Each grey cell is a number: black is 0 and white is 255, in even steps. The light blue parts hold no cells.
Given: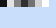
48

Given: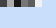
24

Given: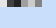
35

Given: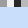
157

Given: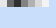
130

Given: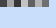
195

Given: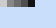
134

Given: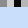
140

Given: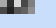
33
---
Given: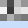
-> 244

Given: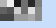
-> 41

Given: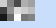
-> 161

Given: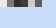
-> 204

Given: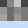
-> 150

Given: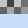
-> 98

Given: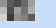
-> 158

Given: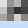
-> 194

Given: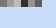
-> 147

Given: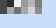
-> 181
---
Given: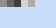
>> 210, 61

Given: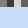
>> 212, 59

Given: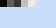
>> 235, 7

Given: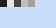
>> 231, 30

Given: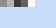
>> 248, 59

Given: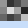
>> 221, 36

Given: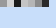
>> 212, 27

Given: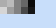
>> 213, 9

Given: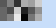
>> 233, 6

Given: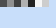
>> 246, 35
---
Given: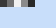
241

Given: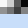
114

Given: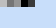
148

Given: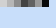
98

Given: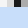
218

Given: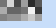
172
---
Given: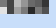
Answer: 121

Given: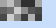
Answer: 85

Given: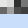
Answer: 76

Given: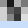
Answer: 68

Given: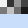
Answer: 107

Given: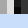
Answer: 10
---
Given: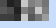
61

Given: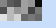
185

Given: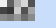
126

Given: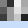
155

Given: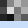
19

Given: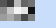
171

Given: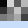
138

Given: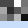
101
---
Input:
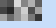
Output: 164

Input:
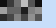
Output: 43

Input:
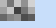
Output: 104

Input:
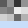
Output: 208

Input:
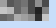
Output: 101

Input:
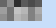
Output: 143

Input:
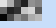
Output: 6

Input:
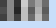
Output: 65
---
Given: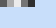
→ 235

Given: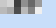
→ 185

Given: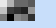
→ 135

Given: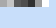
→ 48

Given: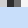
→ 46

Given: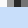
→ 157
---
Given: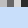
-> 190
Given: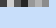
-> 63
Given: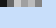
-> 21
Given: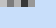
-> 194
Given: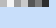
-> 187
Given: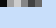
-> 10
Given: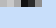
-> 186
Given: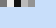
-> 119
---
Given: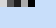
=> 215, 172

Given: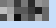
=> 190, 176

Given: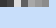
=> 220, 168

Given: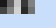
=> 210, 198

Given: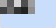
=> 211, 169

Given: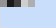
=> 206, 174

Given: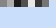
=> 231, 174

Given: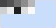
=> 250, 236
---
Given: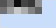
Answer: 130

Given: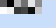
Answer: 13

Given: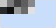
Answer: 106

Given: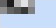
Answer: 56

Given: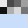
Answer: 216

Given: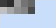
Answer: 131

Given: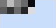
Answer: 37

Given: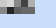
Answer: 105

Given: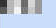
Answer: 199
